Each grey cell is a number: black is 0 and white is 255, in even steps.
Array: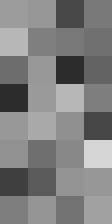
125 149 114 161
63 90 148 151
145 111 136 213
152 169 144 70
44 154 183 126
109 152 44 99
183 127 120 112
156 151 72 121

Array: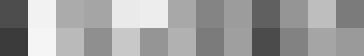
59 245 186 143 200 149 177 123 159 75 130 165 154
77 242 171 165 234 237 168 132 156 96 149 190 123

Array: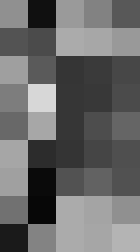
26 131 171 166 180
113 7 171 164 144
160 10 82 98 81
166 44 52 69 79
104 167 54 77 101
125 215 54 56 75
159 90 53 58 71
83 75 171 167 153
144 16 154 130 88

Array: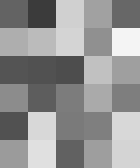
155 224 97 158 212
81 216 122 127 216
140 93 124 170 126
84 81 77 193 159
174 187 212 144 244
99 59 208 161 103

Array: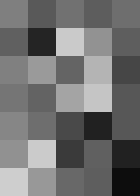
206 152 104 94 13
145 203 58 96 33
134 110 73 33 87
117 99 164 197 87
128 154 100 180 70
96 36 202 146 94
127 89 113 93 110

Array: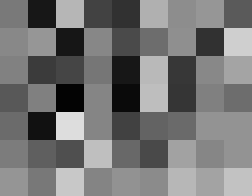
149 120 200 132 146 139 183 163 194
124 95 79 191 104 73 162 134 147
107 17 221 133 65 99 106 147 147
88 128 3 133 10 190 53 128 109
129 59 69 118 23 185 55 136 164
136 150 22 135 74 109 143 49 207
121 23 182 66 49 176 141 150 90

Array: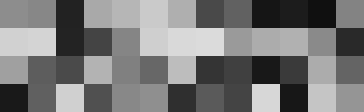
25 96 208 80 136 143 47 90 68 215 23 197 149
160 93 74 179 128 103 189 52 64 24 58 172 100
209 212 35 68 133 207 217 219 154 172 177 138 41
141 135 34 169 182 202 175 73 97 21 28 16 131

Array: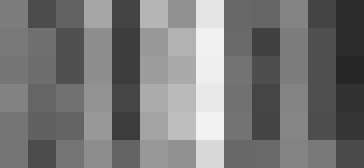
117 75 116 141 100 152 145 217 104 105 131 121 74
117 97 100 153 60 163 190 242 115 68 134 77 53
130 101 113 146 70 172 186 233 113 69 131 79 49
117 110 80 142 60 157 170 238 115 78 125 80 38
120 112 80 141 61 152 178 241 105 65 125 80 44
125 75 98 166 68 181 145 229 104 101 132 68 43

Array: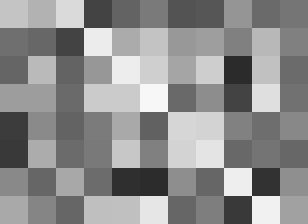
169 133 102 191 192 230 102 126 57 241 161
137 102 168 108 47 44 142 102 238 50 143
57 172 107 121 199 128 211 228 104 116 103
60 138 99 123 169 97 214 211 129 110 136
157 157 106 203 203 247 105 141 67 223 113
101 186 99 151 237 207 165 206 43 193 107
111 103 67 236 171 195 152 158 128 184 128
196 178 218 67 99 122 83 86 149 106 117
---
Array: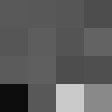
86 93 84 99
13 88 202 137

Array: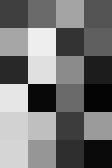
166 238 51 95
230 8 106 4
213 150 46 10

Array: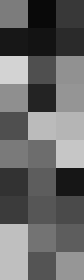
23 19 42
143 35 149
122 109 198
59 86 74
191 84 150

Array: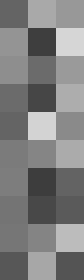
148 62 214
107 70 173
123 133 171
116 72 90
87 167 84

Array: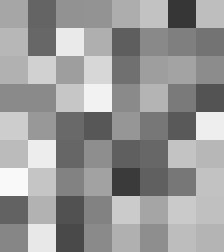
183 103 234 175 94 137 127 115
138 138 198 242 138 180 122 83
187 237 102 142 95 103 195 183
98 178 81 130 203 165 202 192

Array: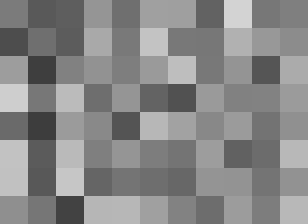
77 111 92 169 121 195 120 119 177 152 140
206 119 187 110 149 99 81 154 129 130 155
194 91 186 127 149 125 116 157 97 108 184
143 118 66 182 183 160 130 109 156 125 184
